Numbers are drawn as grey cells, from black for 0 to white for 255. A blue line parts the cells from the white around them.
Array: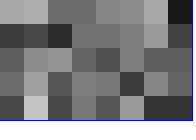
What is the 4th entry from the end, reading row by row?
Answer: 87
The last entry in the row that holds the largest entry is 53
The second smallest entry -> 45
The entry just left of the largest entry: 72
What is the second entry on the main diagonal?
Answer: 72
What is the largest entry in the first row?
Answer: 174
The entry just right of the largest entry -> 72
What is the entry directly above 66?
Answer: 24
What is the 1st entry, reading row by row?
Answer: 167
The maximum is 195
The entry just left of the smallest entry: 167
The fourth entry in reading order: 108

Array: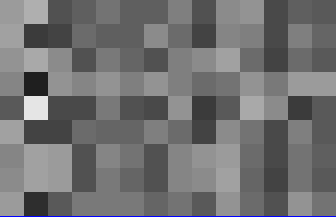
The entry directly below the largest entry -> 67
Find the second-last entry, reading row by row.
147
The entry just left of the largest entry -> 89
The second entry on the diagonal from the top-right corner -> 127
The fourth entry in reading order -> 95
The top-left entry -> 155
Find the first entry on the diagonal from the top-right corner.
89
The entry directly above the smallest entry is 169
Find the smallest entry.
31
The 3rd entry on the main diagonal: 139
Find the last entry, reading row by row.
115
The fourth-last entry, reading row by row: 107
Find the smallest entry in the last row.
46
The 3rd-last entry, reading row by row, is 81
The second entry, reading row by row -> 175
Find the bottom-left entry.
155
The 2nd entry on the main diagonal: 59
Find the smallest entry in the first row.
73
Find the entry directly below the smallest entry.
229
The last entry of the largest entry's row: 89
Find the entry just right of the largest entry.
73
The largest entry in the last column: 155

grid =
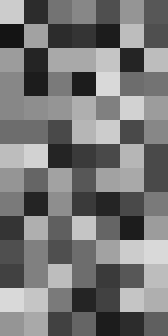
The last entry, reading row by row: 95
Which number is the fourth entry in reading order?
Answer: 135
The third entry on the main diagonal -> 169
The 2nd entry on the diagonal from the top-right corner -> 189
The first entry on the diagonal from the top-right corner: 87
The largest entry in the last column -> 217
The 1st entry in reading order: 204
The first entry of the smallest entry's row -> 20
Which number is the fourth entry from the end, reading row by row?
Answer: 101
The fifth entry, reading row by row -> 79
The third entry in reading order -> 115
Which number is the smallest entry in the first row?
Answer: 44
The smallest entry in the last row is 28
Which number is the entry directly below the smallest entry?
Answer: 156
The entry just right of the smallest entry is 162
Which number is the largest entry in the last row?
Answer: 169
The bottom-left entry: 149
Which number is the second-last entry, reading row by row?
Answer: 44

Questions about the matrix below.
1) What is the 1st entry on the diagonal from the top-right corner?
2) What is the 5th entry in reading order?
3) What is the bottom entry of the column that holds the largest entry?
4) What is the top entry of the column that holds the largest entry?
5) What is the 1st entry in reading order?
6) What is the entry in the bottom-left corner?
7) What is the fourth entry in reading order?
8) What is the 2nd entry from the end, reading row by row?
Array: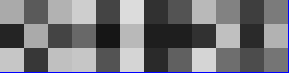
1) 123
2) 68
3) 213
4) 220
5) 170
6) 198
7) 206
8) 76

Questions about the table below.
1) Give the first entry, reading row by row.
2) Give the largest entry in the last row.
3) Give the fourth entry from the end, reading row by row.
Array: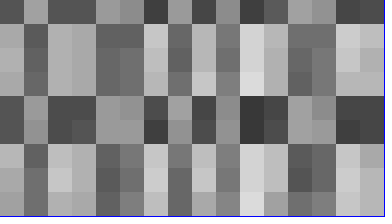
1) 84
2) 219
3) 111

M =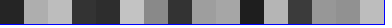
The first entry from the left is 37
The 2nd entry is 174
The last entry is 189
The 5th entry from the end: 181
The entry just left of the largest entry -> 45

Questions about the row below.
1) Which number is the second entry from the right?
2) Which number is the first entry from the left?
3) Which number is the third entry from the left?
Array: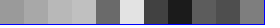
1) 78
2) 154
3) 184

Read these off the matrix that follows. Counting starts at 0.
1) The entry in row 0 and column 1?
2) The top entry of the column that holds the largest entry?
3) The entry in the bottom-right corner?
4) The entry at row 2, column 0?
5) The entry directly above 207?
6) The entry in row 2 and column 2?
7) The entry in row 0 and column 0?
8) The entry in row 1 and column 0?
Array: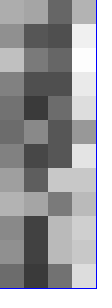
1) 165
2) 179
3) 221
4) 192
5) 186
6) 102
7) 173
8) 144

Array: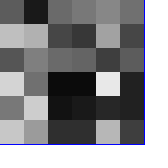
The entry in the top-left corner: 92
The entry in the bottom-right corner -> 62
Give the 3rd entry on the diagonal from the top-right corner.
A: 100
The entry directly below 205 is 155
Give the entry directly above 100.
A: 55
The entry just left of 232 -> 11
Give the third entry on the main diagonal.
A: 106
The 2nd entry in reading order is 25
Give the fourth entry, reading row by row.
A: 120
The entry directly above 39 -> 232

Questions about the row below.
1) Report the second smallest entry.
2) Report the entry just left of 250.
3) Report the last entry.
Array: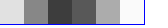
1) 88
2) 172
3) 250

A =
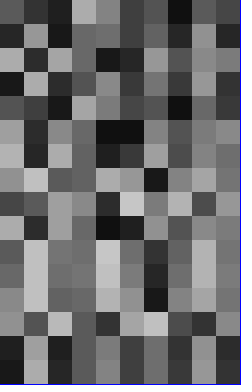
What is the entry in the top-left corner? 90
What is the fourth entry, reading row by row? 172
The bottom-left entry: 24
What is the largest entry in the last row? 172
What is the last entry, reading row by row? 51
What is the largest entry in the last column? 151
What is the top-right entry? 70
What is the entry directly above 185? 98
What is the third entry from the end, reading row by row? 57
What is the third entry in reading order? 31
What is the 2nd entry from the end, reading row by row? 151
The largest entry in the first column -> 179
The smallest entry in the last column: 38
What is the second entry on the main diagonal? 151

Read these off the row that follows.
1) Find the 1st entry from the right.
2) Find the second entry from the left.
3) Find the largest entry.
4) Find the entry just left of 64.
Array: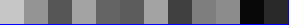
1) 41
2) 148
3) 198
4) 163

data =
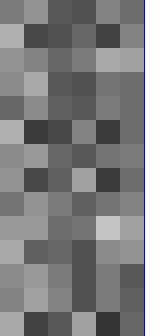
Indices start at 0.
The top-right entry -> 109
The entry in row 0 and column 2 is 88
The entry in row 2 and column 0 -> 147
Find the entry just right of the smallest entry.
103
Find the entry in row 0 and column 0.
123
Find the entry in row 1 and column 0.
176
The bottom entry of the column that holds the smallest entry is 52
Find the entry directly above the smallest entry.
123
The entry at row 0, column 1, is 147
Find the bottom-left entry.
169
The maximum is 195

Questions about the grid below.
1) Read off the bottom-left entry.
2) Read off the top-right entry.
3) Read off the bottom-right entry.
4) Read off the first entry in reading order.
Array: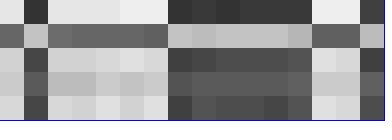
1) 216
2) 64
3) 77
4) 230
